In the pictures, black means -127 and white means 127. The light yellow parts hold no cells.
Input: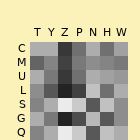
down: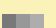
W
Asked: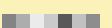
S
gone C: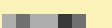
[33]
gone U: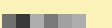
[24]
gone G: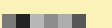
[-50]
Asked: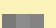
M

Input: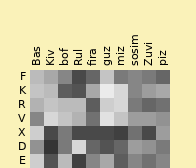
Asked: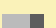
R
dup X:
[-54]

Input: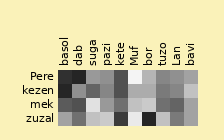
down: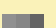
Lan
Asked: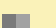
zuzal
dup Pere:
[16]
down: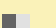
suga
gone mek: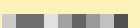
[-36]
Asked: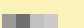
mek

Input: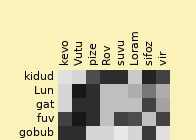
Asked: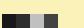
fuv
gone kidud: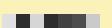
[-92]
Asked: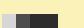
kidud
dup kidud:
[-82]
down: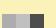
Loram
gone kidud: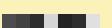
[74]
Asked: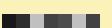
fuv

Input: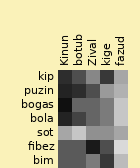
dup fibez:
[-37]
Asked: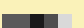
fibez
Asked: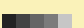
bola

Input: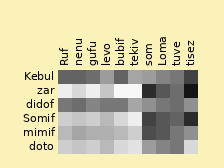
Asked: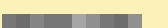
didof
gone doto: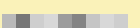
[98]

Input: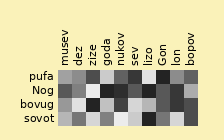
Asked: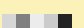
sovot
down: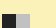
goda
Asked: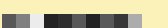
Nog
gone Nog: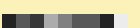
[-81]
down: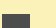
bopov

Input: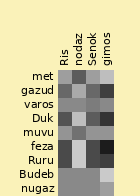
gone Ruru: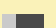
[-64]
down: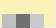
nodaz
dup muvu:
[20]
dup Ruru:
[-53]

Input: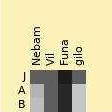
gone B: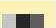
[60]
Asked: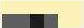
J
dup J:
[-33]
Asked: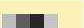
B
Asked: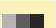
A
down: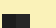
Funa

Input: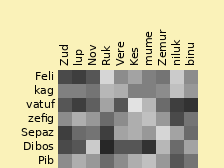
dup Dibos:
[-41]
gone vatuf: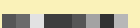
[-32]

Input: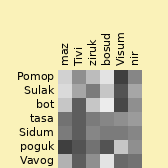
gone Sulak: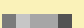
[90]
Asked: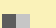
bot
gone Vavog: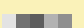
[-22]
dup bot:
[70]
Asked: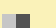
Sulak
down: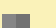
ziruk
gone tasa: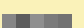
[27]

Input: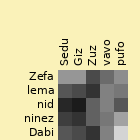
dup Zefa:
[22]
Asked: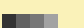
ninez
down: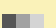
pufo

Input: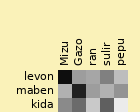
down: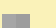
ran
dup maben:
[49]
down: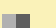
sulir
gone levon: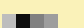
[38]
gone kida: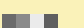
[73]
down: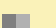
sulir

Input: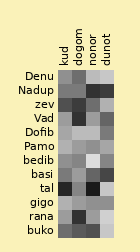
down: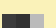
dogom
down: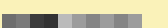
dogom
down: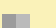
nonor

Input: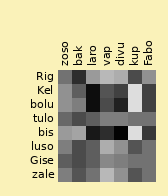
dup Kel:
[-62]
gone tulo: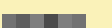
[-23]
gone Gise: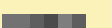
[8]

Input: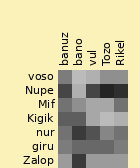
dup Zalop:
[27]
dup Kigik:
[-33]
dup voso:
[15]
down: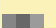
Tozo

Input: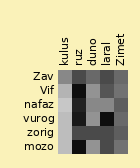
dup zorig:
[-53]
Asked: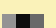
vurog
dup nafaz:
[8]
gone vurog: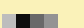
[-102]
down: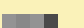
duno

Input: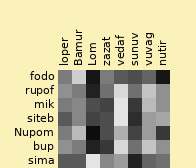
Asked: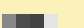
mik
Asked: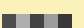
Nupom
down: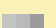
vuvag

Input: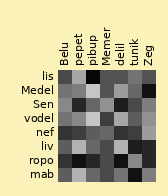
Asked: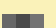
mab
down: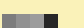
Zeg
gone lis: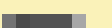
[-121]

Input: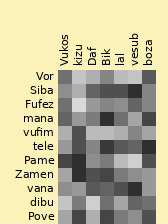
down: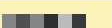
Bik
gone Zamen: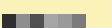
[-58]
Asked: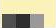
vana
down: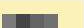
Bik
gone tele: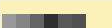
[-70]

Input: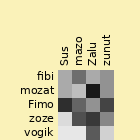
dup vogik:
[103]
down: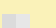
Sus
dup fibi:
[42]

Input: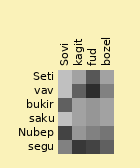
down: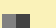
fud
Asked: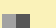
Seti

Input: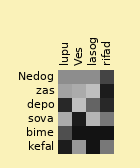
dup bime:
[-108]
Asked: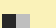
depo
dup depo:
[-87]
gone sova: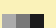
[53]
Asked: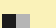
sova
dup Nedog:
[13]
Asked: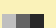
depo

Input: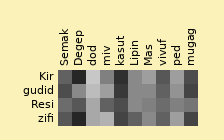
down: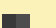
kasut
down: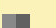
Lipin
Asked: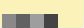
zifi
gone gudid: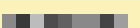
[19]
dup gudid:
[9]

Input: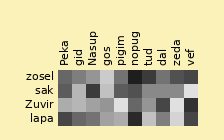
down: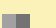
Nasup
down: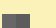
Peka
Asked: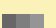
zosel

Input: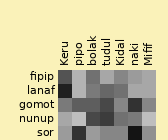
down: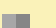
Mifif
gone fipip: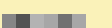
[27]
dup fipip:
[39]
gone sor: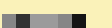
[16]
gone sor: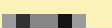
[16]
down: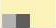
pipo
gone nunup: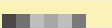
[-67]

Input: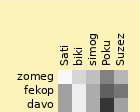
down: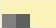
Poku
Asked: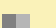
zomeg

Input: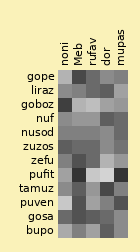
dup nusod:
[0]
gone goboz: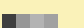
[62]
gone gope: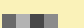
[0]
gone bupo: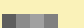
[42]
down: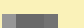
mupas
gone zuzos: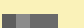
[-12]

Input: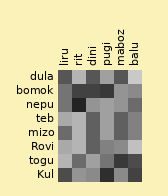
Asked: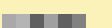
teb
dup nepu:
[20]
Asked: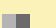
togu
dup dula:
[-41]

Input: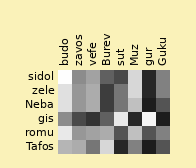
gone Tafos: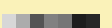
[53]
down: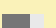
sut
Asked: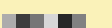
zele

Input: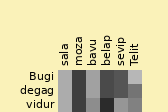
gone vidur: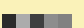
[22]
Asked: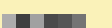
degag

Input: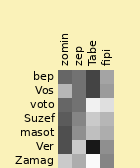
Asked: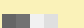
voto
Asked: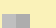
masot
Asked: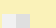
voto

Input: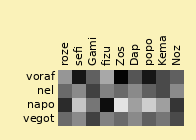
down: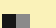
sefi
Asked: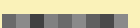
nel
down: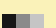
sefi
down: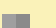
Dap

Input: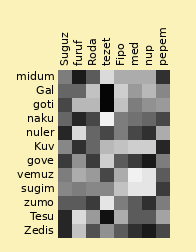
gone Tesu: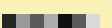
[35]
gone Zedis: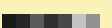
[-46]
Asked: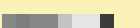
sugim
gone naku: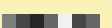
[-14]
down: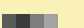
pepem

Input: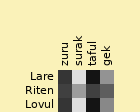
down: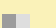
surak
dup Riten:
[-63]

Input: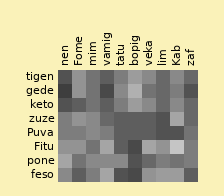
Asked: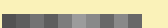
keto
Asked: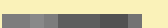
Puva
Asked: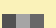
zuze

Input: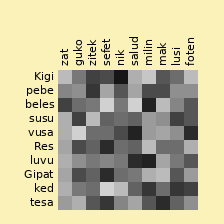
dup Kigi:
[59]
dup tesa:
[-41]
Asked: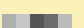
Kigi
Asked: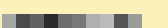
Gipat
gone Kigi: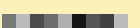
[70]

